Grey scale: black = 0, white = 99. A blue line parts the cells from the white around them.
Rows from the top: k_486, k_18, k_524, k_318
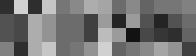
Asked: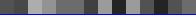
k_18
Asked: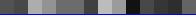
k_524
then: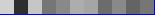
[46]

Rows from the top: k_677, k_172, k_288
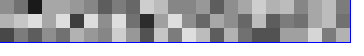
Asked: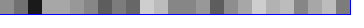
k_677
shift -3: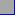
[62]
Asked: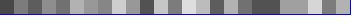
k_288

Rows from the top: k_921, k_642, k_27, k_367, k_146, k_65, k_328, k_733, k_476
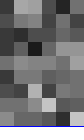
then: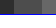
[34]
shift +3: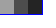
[65 33 17]
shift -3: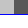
[73 31]

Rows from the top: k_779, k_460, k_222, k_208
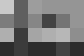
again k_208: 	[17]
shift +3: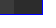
[26 20 20]
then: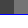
[58]
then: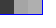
[71]
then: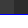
[17]
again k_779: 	[58]
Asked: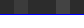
k_208

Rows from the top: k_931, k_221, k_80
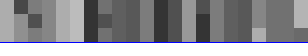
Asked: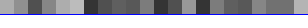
k_221
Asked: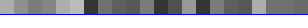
k_80

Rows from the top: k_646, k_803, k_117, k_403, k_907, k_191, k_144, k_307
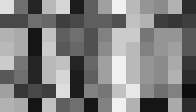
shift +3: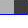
[72 27]
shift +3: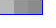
[75 61 57]
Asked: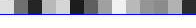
k_646
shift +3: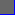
[43]
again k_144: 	[50]
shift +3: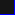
[11]

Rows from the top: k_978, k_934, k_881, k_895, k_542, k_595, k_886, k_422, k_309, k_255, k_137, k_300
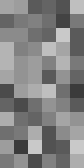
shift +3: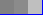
[53 57 77]
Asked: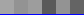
k_595

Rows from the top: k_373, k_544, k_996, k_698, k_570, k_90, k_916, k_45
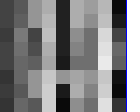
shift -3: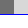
[40 81]
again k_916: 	[80]

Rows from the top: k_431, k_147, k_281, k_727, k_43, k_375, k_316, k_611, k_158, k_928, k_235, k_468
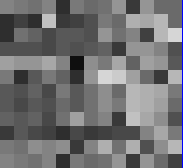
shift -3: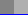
[48 65]
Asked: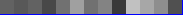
k_158
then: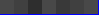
[28]
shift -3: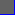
[35]
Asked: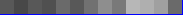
k_611

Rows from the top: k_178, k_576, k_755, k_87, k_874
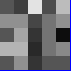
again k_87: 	[70]
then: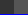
[33]
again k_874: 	[33]
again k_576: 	[56]

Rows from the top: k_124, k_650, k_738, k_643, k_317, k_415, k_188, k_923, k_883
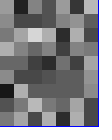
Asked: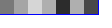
k_738
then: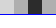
[28]
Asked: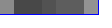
k_415
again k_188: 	[36]
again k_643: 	[51]

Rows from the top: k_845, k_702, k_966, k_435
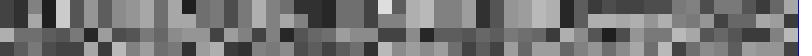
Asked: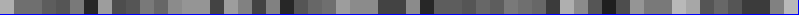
k_966
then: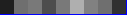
[19]

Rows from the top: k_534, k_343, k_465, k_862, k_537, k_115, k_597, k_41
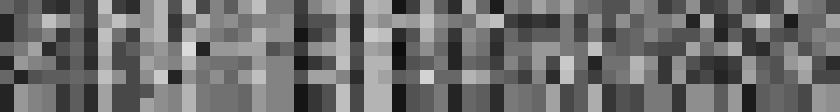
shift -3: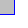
[71]
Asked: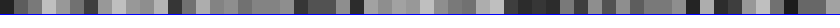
k_343
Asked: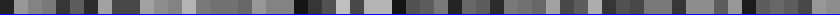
k_41

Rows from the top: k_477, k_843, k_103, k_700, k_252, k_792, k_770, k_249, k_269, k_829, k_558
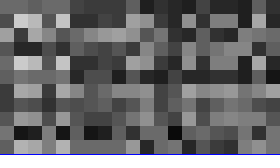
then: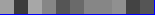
[62]
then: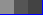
[59]
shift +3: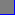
[52]
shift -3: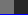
[42 12]

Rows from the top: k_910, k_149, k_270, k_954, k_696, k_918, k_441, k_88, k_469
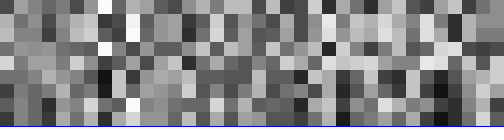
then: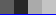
[25]
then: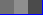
[55]
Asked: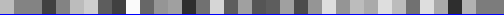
k_270
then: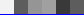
[80]

